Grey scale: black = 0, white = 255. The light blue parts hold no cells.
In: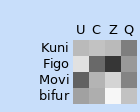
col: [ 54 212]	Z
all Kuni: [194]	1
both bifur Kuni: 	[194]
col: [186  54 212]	Z

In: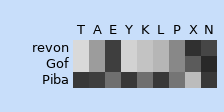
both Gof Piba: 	[62]
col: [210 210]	Y
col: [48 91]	X
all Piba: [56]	0 3 5 8

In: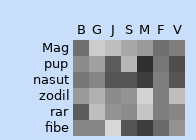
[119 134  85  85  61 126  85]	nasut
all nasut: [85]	2 3 6
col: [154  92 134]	B
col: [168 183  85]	S
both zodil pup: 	[140]
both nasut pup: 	[119]

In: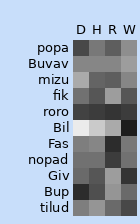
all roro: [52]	2
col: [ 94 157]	R
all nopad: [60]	2
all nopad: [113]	0 1 3
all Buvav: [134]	0 1 2
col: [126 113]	D

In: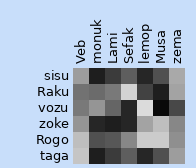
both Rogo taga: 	[80]
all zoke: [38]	1 3
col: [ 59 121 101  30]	Lami
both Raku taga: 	[30]
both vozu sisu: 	[38]

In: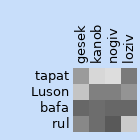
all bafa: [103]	0 2 3
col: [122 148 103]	loziv
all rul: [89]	2
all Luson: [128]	1 2
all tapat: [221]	2

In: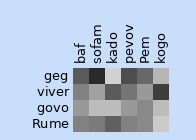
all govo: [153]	0 3
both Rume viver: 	[129]
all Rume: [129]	0 3
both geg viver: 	[90]
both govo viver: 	[153]
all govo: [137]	4

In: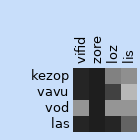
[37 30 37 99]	las
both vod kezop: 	[30]
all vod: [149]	0 2 3
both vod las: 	[30]

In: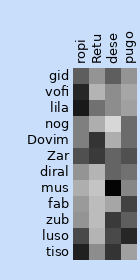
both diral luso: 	[180]
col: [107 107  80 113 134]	pugo
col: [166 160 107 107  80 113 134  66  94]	pugo
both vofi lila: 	[141]
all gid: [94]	0 2
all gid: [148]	1 3
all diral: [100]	2

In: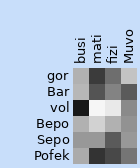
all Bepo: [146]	3
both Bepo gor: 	[177]
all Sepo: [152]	0 1 3
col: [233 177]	fizi
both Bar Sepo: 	[90]
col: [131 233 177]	fizi

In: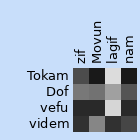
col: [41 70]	nam
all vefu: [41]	0 1 3
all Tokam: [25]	1 3
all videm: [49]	0 2

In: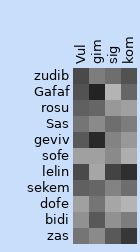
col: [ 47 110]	kom
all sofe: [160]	0 1

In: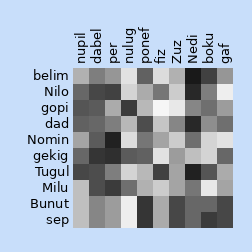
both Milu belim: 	[177]
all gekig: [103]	0 9
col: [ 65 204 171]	fiz
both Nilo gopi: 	[171]
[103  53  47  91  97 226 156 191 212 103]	gekig

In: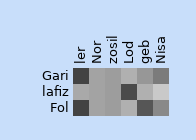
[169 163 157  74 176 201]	lafiz
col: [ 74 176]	Lod
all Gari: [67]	0
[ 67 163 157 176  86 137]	Fol
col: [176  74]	Lod

